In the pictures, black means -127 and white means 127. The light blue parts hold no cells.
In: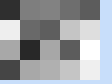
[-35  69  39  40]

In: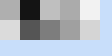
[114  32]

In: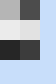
[-51 107]

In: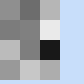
[54  0 59]

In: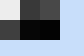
[ -55 -121]

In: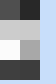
[-87  76]
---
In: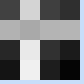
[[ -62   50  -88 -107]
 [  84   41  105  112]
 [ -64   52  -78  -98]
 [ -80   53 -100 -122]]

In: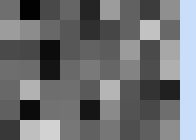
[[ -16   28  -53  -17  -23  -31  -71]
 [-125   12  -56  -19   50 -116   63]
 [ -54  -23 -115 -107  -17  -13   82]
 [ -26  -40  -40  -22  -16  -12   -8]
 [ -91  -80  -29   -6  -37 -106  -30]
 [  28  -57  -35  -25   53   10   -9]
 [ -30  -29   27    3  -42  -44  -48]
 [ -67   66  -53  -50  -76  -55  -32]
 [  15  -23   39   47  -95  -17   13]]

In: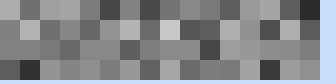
[[ 44   1   2 -34]
 [-15  50   2 -77]
 [ 31 -15  -6  20]
 [ 36   7 -23   5]
 [ -3 -24   8  15]
 [-56  19   8  -3]
 [  2  52 -32  24]
 [-54 -20  -2 -29]
 [-11  72  10  38]
 [  8 -41  11 -20]
 [ -6 -34 -56  -3]
 [-34  46  29  -5]
 [ 25  17  24  35]
 [ 37 -48  13 -69]
 [-33  47  11  28]
 [-84 -36  -2  16]]

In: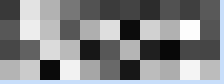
[[ -70  -40  -56   52]
 [  99  109  -30   75]
 [  50   63   91 -117]
 [  -8  -41   58  114]
 [ -45   47 -104   38]
 [ -68   94  -40  -22]
 [ -60 -115   53 -104]
 [ -83   81  -96   60]
 [ -46   49 -119   45]
 [ -64  125  -56  116]
 [ -38  -43  -58   60]]

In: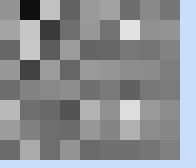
[[  20   36  -24   24  -18   57   28  -20]
 [-112   71   73  -61    3  -16    1   42]
 [  65  -69  -36   28    8  -22  -17  -17]
 [ -29  -16   27  -25   13  -43  -20   20]
 [  26   24  -26   25  -15   50   23  -21]
 [  34  -12  -24   21   -5   16    5  -15]
 [ -18   97   -7   13  -30   93   49  -15]
 [   9   16  -10   11   -8   25   12   -9]
 [  -9   19    3   -2   -4   13    7    0]]

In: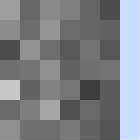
[[ 30  11 -51 -17  72 -22  16]
 [-24 -19  17 -12 -28  -1 -14]
 [  9  21 -17  15   2  37 -16]
 [  0 -19 -39 -28 -10 -47  -5]
 [-26 -25 -12 -14 -66 -22 -28]
 [-49 -29 -41 -12 -37 -37 -42]]

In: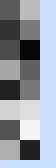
[[ -38  -77  -52   38  -94   82  -44   45]
 [  59   -4 -121  -31   -7   92  116  -95]]
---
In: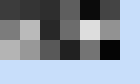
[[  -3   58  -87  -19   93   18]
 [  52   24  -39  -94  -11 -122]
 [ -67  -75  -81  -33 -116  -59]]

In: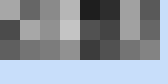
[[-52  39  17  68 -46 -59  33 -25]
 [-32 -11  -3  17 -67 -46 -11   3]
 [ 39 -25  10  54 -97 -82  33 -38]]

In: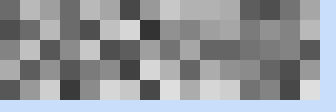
[[  3  64 -40  11  71 -48 -34  31 -12  38 -26 -26 -12  -4   3 -40]
 [-20  57  31 -20  57  38 -55  25  71  50  50  44 -34 -48 -12  38]
 [-40  25  78 -69  11  86  71 -55  94  44  86  78 -12   3 -55  94]
 [-48 -20  57 -20 -48  64  86 -76  17   3  31  38  -4  17   3  57]
 [ 44 -34  17 -40  -4  11 -62  86  50 -26  44  17  11 -26 -48  25]]

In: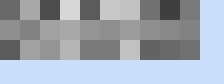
[[-22  41 -51  87 -36  72  65 -14 -64  -6]
 [-36  33  21  53  -6  -6  65 -28 -22 -14]
 [ 15   2  33  41  21  15  27  15   8   2]]

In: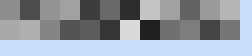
[[ 41  47   5 -43 -35 -74  90 -95 -15  -2 -58  -9]
 [ 13 -51  20  33 -66 -22 -82  68  33 -28  26  54]]

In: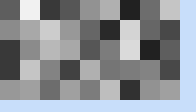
[[-33 113 -70 -41  18  48 -94 -18  69]
 [-70  69   3 -62  48 -10  -3   3 -55]
 [ 11  40  76  24 -25 -86  84 -25 -55]
 [ 24  32 -18  32  -3  62 -78  18  32]
 [-70  11  56  40 -41  -3  90 -94 -33]]
